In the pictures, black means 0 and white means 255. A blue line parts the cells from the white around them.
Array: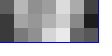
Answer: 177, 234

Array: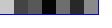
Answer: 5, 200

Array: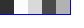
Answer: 217, 252

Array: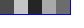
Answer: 37, 197

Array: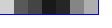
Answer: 25, 209

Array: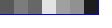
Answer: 227, 227

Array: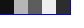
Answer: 93, 238
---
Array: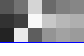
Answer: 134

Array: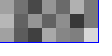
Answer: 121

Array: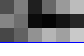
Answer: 188

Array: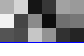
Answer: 154

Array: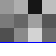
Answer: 190

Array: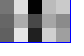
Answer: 202

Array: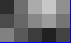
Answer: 144

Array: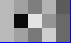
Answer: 91
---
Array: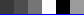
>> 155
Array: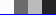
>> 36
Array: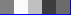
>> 107
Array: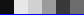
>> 109
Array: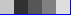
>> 222
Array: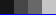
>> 197
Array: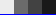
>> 25
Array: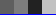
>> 194
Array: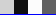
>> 97
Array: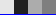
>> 127
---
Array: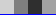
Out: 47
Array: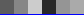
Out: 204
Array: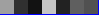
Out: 18
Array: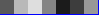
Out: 222
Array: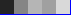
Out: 181
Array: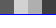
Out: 175
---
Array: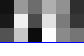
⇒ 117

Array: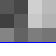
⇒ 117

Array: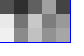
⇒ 166

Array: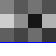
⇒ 53

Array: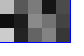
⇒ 55

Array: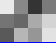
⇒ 226

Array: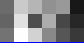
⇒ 57
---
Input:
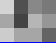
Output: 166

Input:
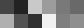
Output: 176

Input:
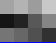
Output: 21

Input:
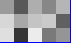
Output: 215

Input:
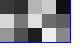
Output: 215

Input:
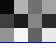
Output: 63
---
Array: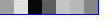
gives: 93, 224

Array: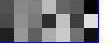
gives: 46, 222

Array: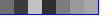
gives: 47, 194

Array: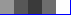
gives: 58, 254

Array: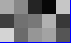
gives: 120, 212

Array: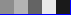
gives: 100, 234

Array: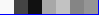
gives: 168, 249

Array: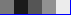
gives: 85, 236

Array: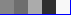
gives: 171, 248

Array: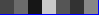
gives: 201, 201
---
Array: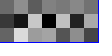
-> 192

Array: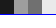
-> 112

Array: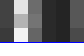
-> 179

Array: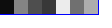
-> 132

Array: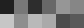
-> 170

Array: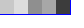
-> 167

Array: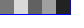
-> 119
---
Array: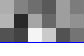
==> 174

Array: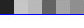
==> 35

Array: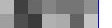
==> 184

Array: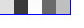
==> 224

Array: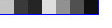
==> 196

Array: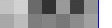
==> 195

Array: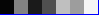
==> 5
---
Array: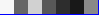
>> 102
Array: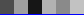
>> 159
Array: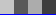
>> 89
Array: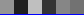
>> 31
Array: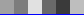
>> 125
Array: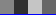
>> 48
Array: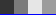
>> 123
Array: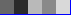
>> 42
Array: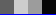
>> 205
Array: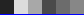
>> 220
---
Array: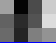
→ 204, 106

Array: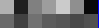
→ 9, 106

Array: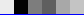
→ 196, 236

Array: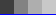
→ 200, 62

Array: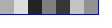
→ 146, 174

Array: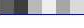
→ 218, 96

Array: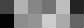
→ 35, 4

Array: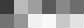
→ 109, 115

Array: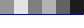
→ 28, 149

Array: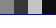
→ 14, 135
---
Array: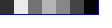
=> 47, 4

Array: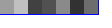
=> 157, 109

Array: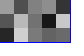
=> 157, 106

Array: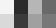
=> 244, 120

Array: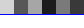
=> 212, 57

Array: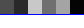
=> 77, 4

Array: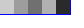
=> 204, 42
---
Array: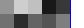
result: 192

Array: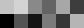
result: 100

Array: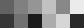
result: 193

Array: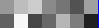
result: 117

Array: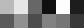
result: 15

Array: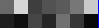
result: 90

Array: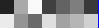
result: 99

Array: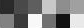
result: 200

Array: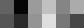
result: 193
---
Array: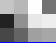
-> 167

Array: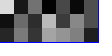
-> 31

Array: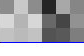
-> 126

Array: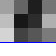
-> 123

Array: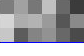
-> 74

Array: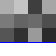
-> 42
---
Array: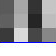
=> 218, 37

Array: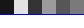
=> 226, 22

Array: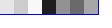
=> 248, 30

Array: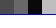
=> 190, 9

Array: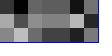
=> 190, 2

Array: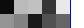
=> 233, 11

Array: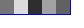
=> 219, 46

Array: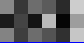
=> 205, 5

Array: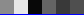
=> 231, 8
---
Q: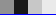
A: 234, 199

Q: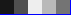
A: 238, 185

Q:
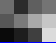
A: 219, 198

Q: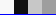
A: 248, 199

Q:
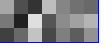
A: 223, 195

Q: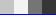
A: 243, 197

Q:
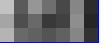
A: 194, 180
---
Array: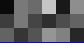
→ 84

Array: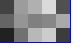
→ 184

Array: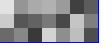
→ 57

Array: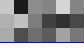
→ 111

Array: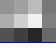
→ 38

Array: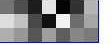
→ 86

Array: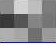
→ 112

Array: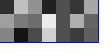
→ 74
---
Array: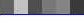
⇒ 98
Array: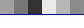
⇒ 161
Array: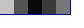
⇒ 195
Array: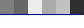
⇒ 126
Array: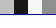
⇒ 192
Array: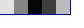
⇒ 226
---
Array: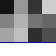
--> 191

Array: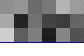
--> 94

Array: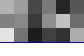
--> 115

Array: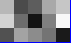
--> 163

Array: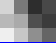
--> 199

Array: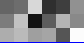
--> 186

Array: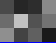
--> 67

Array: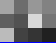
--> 66

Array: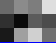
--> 160

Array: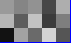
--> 162
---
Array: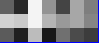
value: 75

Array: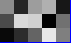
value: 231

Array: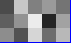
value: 109

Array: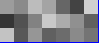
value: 138

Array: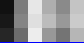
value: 116

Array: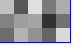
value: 101

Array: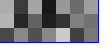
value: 65

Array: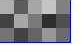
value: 151

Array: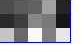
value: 128
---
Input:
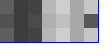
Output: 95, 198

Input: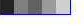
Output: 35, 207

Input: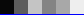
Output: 7, 238

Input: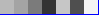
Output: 185, 244

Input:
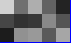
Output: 209, 166

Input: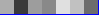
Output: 173, 108

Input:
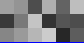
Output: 160, 93

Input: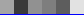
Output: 165, 226

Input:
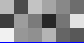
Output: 187, 88
